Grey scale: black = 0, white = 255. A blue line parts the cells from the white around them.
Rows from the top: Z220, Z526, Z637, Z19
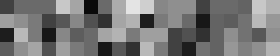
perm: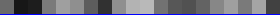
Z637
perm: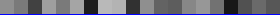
Z526
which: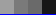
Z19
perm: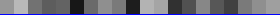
Z526
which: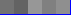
Z19
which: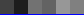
Z19
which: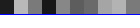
Z637

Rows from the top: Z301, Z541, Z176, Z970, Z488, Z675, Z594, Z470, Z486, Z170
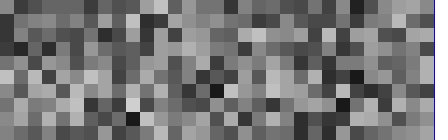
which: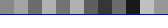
Z594
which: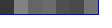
Z301
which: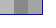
Z594
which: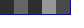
Z170
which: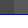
Z170
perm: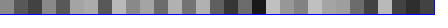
Z594

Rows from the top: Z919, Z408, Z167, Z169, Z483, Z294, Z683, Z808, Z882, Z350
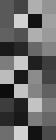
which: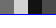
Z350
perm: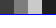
Z483
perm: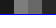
Z882
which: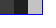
Z808
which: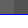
Z167
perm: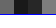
Z882

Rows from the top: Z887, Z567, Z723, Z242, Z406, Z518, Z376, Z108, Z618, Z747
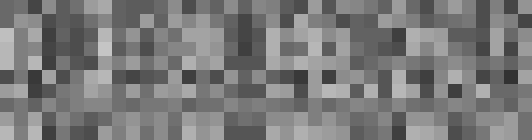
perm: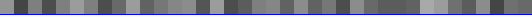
Z887
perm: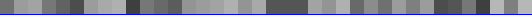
Z747

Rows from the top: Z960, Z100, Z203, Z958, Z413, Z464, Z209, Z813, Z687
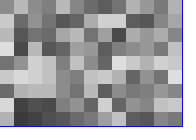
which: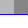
Z960
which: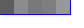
Z209
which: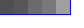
Z687
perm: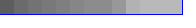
Z209
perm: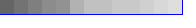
Z464
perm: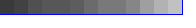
Z687

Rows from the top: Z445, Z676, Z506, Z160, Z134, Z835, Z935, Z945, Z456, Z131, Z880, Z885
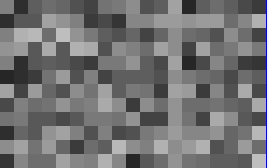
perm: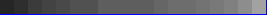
Z445
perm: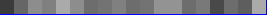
Z945
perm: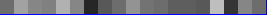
Z885

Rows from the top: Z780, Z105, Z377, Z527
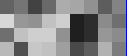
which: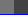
Z780
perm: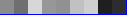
Z105
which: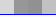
Z105

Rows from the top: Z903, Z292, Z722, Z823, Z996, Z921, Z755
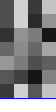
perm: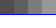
Z996
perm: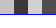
Z903

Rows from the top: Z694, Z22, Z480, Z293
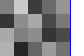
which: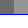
Z694
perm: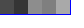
Z480
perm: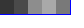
Z22
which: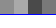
Z22
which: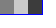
Z694

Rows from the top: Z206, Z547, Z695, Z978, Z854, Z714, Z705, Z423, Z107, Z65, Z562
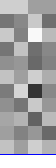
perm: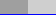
Z206
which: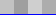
Z714
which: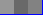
Z854
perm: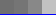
Z978
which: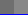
Z978
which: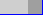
Z206

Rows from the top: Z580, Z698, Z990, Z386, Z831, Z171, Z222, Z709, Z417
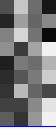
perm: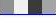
Z386
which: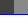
Z709
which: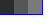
Z171

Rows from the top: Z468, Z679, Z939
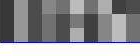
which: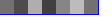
Z939
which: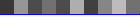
Z939
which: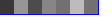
Z468

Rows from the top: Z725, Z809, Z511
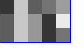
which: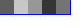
Z511
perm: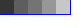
Z511
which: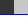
Z725
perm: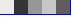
Z809
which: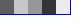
Z809

